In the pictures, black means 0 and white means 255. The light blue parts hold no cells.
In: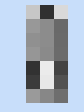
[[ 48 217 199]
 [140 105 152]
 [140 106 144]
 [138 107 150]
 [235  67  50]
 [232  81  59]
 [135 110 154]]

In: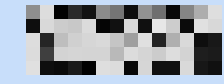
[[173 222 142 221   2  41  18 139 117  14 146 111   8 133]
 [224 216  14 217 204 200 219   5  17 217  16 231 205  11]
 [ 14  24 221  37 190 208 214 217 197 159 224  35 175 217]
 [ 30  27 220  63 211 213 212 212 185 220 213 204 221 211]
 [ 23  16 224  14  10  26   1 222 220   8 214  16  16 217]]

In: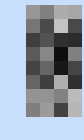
[[172 167 150 128]
 [195  73 118  74]
 [ 48  43  63  83]
 [ 14 128  90 135]
 [ 23  69  68 101]
 [175  48 101  63]
 [130 187 147 147]
 [ 66 182 127 155]]

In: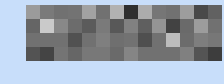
[[ 73  97 155 122 113 115 162 113 178  47 172 118 113 157]
 [156 113 101 202 136 108  91 122  88 129  95 148  66 106]
 [126 119 113 113 113  81 113 127 111 114  79 113 188 108]
 [ 84  61  83  68 116 102 120 120 106 133 113 113 113 128]]

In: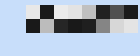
[[ 80  27 232  25 235 227 192  33]
 [215 228  25 188  38  25  31 133]]

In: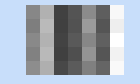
[[ 94 248 135 177  65  84 139]
 [ 85 238 126 186  64  82 155]
 [ 96 255 137 178  67  89 135]
 [ 85 242 129 185  64  79 148]
 [101 249 141 175  72  91 128]]

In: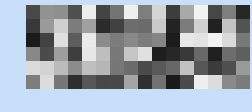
[[126  39  73 146 143  79 237  68 116 240 126 213  61 169 242  71]
 [195  83  56 154 208 124 160  43  65 109 107 202  35 124 208  33]
 [218 121  26  66 223  93 234 139 124 137 124 134  28 232 227 242]
 [109  95 136  75 158  62 231 190 120 198 224  30  39  57 105  32]
 [ 79 154 219 211 187 140 191 182 119 108  75  89 103 193  87  59]
 [138 123 125 220 119  45  87  71  72 165  48 114  26  75 238 220]]

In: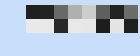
[[ 34 108  32  35 105 176 205  95]
 [229  31 233 232  40 232 231  29]]
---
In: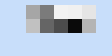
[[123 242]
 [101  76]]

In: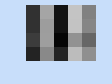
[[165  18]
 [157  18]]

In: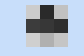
[[ 42 193]
 [ 55  46]]

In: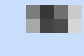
[[ 55 112]
 [ 68  76]]

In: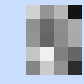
[[148 182]
 [106 141]]

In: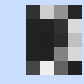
[[206 146]
 [ 35  50]]

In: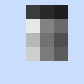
[[ 41  30]
 [131 106]]
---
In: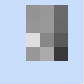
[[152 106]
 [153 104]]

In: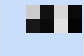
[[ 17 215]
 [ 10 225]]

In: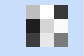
[[254  56]
 [213 250]]

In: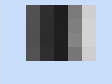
[[46 30]
 [45 31]]

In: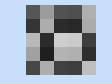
[[155  82]
 [173  43]]

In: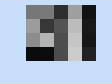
[[121  46]
 [ 55  83]]

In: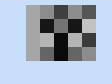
[[140  63]
 [ 22 116]]

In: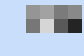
[[162 123]
 [214  89]]
